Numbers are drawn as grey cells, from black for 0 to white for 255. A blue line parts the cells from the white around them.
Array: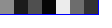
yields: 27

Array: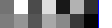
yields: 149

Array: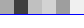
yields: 62

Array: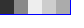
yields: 137

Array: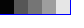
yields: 86

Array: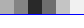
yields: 132

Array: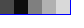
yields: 13

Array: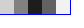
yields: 129

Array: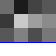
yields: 129
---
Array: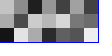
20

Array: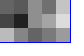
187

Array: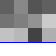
194

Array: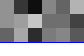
100

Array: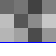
181

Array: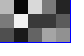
79
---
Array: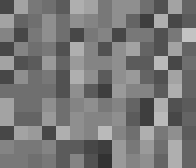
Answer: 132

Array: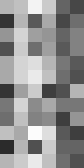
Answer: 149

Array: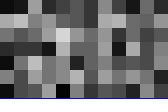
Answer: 116

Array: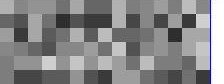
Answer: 157

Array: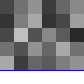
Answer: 71

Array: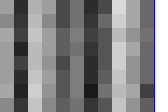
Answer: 167

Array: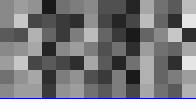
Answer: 90
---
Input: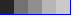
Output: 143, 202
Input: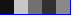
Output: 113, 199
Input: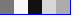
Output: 17, 248
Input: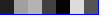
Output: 65, 220
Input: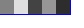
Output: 67, 223
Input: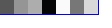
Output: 5, 250
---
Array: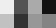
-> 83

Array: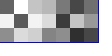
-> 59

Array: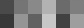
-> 178

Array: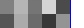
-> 117

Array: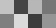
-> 69

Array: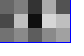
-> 15

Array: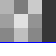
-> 225

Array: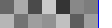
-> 52

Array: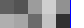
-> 156
